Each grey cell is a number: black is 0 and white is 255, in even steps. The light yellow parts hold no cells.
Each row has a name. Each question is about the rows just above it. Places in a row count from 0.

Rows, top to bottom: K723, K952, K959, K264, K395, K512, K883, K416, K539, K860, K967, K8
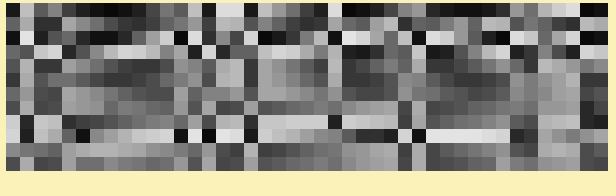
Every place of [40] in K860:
36
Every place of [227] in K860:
13 15 30 31 32 33
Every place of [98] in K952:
0 11 19 29 33 38
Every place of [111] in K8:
5 6 11 21 23 37

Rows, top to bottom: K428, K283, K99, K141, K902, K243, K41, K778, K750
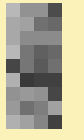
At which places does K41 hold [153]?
1
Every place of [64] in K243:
2 3
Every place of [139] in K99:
1 2 3
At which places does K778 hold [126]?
2
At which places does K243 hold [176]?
0
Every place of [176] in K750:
0

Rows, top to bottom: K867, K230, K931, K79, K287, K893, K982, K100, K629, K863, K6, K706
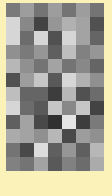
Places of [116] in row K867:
2 4 6
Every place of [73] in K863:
4
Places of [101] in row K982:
1 2
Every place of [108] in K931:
1
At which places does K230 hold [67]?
2

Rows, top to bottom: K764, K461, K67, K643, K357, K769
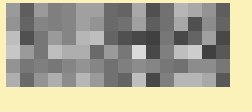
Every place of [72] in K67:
9 12 15
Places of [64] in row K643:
14
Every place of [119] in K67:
2 11
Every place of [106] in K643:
6

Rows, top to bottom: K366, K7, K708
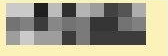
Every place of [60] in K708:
4 6 7 8 9
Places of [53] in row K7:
6 7
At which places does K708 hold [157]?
0 2 3
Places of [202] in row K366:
0 1
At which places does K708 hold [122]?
5
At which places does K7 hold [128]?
1 9
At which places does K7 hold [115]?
0 4 8

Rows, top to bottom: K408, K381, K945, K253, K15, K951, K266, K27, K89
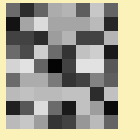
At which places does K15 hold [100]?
2
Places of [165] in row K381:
1 3 4 5
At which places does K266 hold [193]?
1 4 5 7
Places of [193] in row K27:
5
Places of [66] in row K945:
0 1 5 6
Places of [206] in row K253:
2 6
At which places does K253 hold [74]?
1

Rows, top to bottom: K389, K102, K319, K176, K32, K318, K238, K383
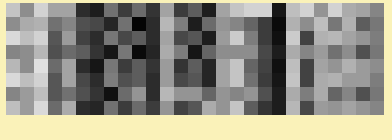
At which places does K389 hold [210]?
2 17 18 21 23
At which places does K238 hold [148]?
9 12 13 15 17
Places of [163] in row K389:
3 4 11 15 25

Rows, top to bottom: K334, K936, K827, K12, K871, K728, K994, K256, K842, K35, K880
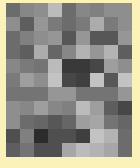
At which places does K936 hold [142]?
0 8
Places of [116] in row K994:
0 1 2 5 6 7
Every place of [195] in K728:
3 6 8
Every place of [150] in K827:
3 5 8
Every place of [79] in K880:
2 3

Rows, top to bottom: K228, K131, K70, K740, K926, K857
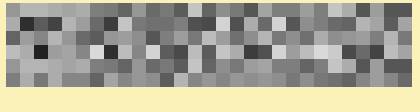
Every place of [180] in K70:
3 18 27
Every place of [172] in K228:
3 5 24

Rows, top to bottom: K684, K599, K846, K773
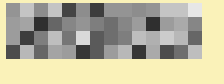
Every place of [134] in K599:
4 8 13
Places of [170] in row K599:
12
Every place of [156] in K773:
4 7
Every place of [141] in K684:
2 5 9
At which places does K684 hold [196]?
1 3 11 12
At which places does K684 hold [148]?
0 7 8 10

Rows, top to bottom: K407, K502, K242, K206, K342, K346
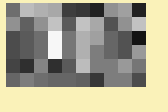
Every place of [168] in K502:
6
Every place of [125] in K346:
1 7 8
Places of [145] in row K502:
0 2 8
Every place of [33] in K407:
6 9

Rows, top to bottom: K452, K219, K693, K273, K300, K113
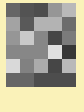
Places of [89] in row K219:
1
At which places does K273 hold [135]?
0 1 2
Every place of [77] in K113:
2 3 4

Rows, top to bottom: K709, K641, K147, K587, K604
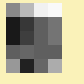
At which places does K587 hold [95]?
0 2 3
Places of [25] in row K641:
0
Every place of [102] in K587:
1

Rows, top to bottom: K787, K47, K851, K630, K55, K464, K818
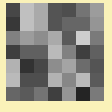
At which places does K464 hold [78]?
1 2
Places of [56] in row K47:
0
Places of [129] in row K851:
0
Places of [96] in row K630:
1 2 6

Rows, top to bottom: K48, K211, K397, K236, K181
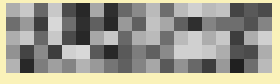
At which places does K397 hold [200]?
1 3 7 15
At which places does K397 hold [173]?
0 9 14 17
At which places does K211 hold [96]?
6 9 12

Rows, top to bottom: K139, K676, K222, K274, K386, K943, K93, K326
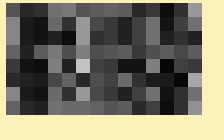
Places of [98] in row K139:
7
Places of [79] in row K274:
4 6 10
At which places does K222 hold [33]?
3 8 11 13
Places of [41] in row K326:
1 9

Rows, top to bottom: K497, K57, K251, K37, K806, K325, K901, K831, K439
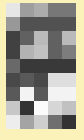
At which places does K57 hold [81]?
1 2 3 4
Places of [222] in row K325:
3 4
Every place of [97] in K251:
1 3
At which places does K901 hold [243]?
1 3 4
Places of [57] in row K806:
1 2 3 4
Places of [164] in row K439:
1

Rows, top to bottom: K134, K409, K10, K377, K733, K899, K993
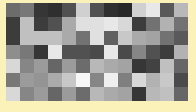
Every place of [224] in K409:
5 6
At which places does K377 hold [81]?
4 5 10
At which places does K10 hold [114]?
5 11

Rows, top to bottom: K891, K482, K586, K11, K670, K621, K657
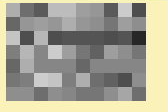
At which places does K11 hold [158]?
4 7
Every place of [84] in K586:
4 5 6 8
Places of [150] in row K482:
1 3 5
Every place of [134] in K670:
2 3 4 6 7 8 9
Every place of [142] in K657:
0 1 3 7
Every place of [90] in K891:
2 7
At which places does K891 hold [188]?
3 4

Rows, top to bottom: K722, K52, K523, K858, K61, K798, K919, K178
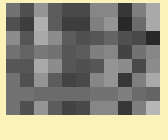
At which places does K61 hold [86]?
0 1 4 6
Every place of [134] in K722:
6 7
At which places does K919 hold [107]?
2 3 4 5 9
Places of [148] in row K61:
7
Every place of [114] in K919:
0 1 6 7

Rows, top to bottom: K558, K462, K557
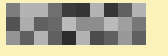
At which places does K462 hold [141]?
5 6
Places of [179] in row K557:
2 5
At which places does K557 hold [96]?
1 3 7 9
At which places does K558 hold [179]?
1 2 6 9

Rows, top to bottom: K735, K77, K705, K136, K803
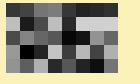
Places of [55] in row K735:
0 4
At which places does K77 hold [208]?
5 6 7
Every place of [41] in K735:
6

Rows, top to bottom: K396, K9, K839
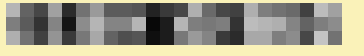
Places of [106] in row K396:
14 20
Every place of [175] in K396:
13 17
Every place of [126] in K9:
0 13 15 22

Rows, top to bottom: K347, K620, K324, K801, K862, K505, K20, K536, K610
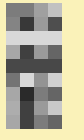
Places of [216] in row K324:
0 1 2 3
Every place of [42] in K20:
1
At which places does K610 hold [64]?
1
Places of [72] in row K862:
0 1 2 3
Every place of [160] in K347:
2

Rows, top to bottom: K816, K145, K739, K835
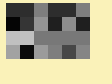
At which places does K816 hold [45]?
0 1 3 4
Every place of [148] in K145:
2
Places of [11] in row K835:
1
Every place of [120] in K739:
2 3 4 5

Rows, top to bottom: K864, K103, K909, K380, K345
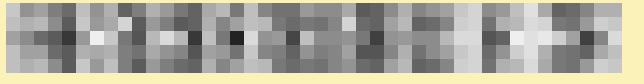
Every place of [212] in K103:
8 24 33 38
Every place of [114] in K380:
9 16 29 40
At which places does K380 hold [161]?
1 2 14 24 31
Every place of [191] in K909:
14 21
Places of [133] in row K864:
18 29 41
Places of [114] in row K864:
19 20

